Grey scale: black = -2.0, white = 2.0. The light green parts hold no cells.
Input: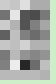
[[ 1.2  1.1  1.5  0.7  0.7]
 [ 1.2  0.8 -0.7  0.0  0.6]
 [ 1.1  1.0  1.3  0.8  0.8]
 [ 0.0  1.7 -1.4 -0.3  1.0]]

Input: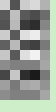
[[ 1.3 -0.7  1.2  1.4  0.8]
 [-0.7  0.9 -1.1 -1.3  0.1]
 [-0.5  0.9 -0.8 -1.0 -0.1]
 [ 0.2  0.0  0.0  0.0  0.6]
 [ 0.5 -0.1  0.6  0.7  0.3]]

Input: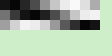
[[-1.7 -1.9 -1.4 -0.8  0.3  1.1  1.7  1.9  1.5  0.7]
 [ 0.5  1.3  1.8  1.7  1.3  0.4 -0.6 -1.3 -1.9 -1.7]]

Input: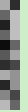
[[ 0.7 -1.3]
 [-1.5  1.0]
 [-1.8 -0.4]
 [-1.3 -0.9]
 [-1.4  0.3]
 [ 0.9 -0.4]]

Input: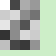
[[ 2.0 -0.9  0.7  0.4]
 [ 1.6  0.2 -0.7  1.3]
 [ 1.0 -0.9 -1.1  0.3]]

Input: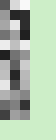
[[-0.6  1.4  1.9]
 [ 0.6  1.6 -1.3]
 [ 1.7  1.0  1.7]
 [ 0.9 -0.5  1.2]
 [ 1.6 -0.8  0.8]
 [-0.3  0.0 -1.2]]
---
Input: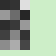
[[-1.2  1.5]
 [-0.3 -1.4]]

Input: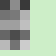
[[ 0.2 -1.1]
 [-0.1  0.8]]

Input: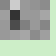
[[ 1.2  0.4]
 [-1.2  0.4]]

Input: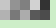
[[ 0.3  0.0]
 [-0.1  0.7]]

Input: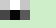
[[ 2.0  1.1]
 [-1.9 -0.6]]

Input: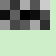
[[-1.2  0.7]
 [-0.5 -2.0]]

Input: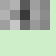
[[ 0.8 -0.6]
 [ 0.2 -1.1]]
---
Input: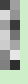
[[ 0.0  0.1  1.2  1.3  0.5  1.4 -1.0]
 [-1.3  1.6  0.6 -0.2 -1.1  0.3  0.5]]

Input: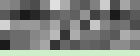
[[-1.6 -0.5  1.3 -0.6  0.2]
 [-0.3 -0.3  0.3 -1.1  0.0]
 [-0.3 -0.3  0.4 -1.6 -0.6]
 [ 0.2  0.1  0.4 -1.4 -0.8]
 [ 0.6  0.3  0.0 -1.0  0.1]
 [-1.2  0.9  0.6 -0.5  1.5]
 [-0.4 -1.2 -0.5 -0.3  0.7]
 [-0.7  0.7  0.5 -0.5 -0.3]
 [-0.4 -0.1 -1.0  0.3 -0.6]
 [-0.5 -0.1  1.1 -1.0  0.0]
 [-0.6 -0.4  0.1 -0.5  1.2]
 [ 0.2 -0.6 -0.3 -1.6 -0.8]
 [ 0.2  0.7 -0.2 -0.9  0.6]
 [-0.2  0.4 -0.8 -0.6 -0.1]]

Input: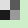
[[-1.6  1.5]
 [ 0.4 -0.6]]

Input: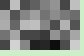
[[-0.9 -0.2  0.7  0.6 -1.0]
 [ 1.3  0.6 -0.4 -0.7  1.0]
 [ 0.1 -0.9  0.9  0.1 -0.8]
 [-1.5 -0.9  1.0  0.5 -0.5]
 [-1.4 -1.1  0.1 -0.2  0.0]
 [-1.8  0.3 -0.8  0.2  0.3]
 [-0.8 -0.4  0.8 -0.1 -0.9]
 [ 1.2  0.6 -0.7 -0.3  1.0]]

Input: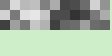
[[-1.0  1.3  0.0]
 [ 0.5 -0.1  1.4]
 [-0.1  1.5  0.9]
 [ 1.1  1.6  1.0]
 [ 0.8  1.1  0.0]
 [-1.0 -0.8  0.7]
 [-0.4 -0.8 -0.9]
 [-0.3 -1.2 -0.8]
 [ 0.5 -0.9 -0.3]
 [-0.3 -0.1  1.3]
 [-0.4  0.7  0.3]]

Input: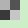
[[-1.1  0.8]
 [ 1.1 -0.7]]

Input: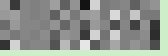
[[-1.2  0.2 -0.3  0.4  0.5]
 [ 1.3 -0.1  0.4  0.5 -1.1]
 [ 0.0  0.1  0.1  0.1  0.1]
 [ 0.1  0.0  0.1  0.0  0.0]
 [ 0.1  0.2  0.0  0.1  0.1]
 [-0.7 -0.5  0.3 -0.5  0.5]
 [ 0.9  0.3 -0.4  0.5 -0.5]
 [-0.2  0.2  0.2 -0.1  0.3]
 [ 1.6 -1.1 -0.7  0.4 -1.7]
 [-0.6  1.3  0.4  0.5  1.3]
 [ 0.0 -0.2  0.1 -0.1 -0.1]
 [ 0.6  1.3 -0.8  1.4  0.0]
 [ 0.0  0.0  0.1  0.0  0.1]
 [ 0.3  0.0 -1.0  1.1 -0.5]
 [ 0.1  0.2  0.3 -0.1  0.1]
 [-0.8 -1.3 -1.2 -0.1  0.3]]

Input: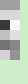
[[ 1.3 -0.2  1.0 -1.1  1.4  0.5]
 [ 0.3  0.1  1.5  1.9  1.4  0.5]]
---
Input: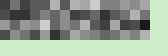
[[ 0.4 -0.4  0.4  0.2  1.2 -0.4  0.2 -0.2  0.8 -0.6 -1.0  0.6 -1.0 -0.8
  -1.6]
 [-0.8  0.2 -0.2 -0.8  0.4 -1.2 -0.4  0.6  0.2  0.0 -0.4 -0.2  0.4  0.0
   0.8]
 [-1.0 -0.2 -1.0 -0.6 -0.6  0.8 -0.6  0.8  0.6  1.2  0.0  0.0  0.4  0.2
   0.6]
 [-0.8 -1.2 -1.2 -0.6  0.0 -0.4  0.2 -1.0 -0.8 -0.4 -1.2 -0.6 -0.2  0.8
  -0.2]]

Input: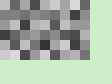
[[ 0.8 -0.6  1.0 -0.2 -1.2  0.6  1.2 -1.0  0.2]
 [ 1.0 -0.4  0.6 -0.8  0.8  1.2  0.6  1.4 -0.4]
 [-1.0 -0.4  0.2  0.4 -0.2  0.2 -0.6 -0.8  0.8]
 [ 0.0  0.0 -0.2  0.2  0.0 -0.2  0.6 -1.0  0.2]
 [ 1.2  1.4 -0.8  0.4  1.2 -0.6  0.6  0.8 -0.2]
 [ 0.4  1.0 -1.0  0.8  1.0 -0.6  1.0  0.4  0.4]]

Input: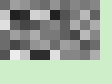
[[-0.7  1.7  1.1 -1.3 -1.3  1.5  0.1  0.1 -0.1  0.7]
 [-0.3  0.5  0.3 -0.1 -0.3  0.3 -0.3  0.1 -0.1  0.1]
 [-0.3  0.5  0.1  0.7 -0.1 -0.1 -0.5 -0.9  0.9  0.1]
 [-0.3 -0.9 -0.5  0.3  0.5 -0.3  0.5  0.3 -0.7 -0.3]
 [ 1.5 -0.5 -0.9 -0.7 -0.1  0.1 -0.5  0.7 -0.1  0.7]
 [ 1.1 -1.5 -1.3  1.3  1.1 -1.5 -0.7 -0.1  0.9 -0.5]]

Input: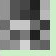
[[ 0.1  0.3  1.3 -0.3 -0.5]
 [-0.3  1.1  1.1 -0.3 -1.1]
 [ 0.5 -0.7 -0.1 -1.5  0.5]
 [ 0.3 -0.7 -0.9 -1.5  0.7]
 [ 0.3 -0.7 -1.1 -1.3  0.9]]

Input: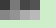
[[ 0.1  0.3  0.7  0.9]
 [-1.1 -0.1 -0.9 -0.7]]

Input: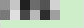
[[-0.1  1.5 -0.9  0.9 -1.3  0.5]
 [ 0.3  1.1 -1.5 -0.3 -0.7  1.3]]

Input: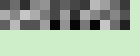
[[ 0.7  0.1  1.1  0.7 -0.1 -0.9  0.5 -1.3  0.7  0.1 -0.5  0.1 -0.7]
 [-0.5  0.9 -0.7 -0.7  0.5 -1.9  0.3 -1.9 -0.1 -1.9  1.1 -0.3 -1.5]
 [-0.9 -0.3 -1.3  0.1  0.3 -0.9 -0.5 -0.9 -1.1  0.9  0.5 -0.3 -1.1]]
